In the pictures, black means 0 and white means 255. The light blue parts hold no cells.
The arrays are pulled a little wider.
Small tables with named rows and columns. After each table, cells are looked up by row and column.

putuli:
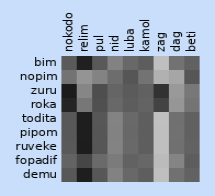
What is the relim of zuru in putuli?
134
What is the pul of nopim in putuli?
131
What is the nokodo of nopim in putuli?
115
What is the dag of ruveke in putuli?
112
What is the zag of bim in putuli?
191
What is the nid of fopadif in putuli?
123
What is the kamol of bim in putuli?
93
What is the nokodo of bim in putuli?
90
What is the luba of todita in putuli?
105
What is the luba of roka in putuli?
93
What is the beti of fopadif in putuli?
93
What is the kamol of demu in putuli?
94
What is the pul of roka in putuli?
80
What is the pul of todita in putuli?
87
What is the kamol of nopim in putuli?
115
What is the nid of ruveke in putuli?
131
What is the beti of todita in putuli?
97
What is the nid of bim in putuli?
130
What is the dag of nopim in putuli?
166

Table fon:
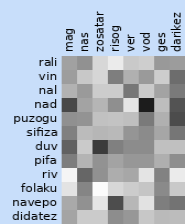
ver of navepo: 183
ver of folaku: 204
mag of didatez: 164
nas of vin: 200
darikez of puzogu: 76
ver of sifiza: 149
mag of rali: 161
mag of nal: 178
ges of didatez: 186
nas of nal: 154
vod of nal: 202
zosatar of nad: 181
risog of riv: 173
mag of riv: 245

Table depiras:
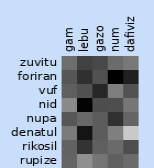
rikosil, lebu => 51
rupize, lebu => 143
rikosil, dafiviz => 78
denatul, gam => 123
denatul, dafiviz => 201
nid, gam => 137
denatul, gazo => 92
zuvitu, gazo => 73
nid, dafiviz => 118
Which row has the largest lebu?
rupize

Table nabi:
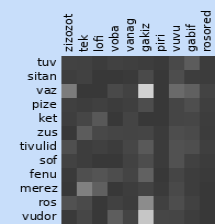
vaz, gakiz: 209
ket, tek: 70
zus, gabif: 74
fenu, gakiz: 97
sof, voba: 56
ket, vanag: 68
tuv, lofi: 60
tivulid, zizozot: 79
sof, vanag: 66
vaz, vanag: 66
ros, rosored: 56
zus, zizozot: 56
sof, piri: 59

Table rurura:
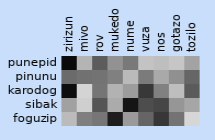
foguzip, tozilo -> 214
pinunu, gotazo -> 144
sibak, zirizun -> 161
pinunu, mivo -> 113
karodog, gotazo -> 190
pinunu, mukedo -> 128
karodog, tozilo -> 91
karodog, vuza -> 56
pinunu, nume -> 186
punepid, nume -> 121
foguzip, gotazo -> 115
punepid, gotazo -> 198
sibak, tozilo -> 166
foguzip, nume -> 154
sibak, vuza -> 77
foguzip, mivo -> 127
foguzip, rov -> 118
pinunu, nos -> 169
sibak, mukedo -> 171

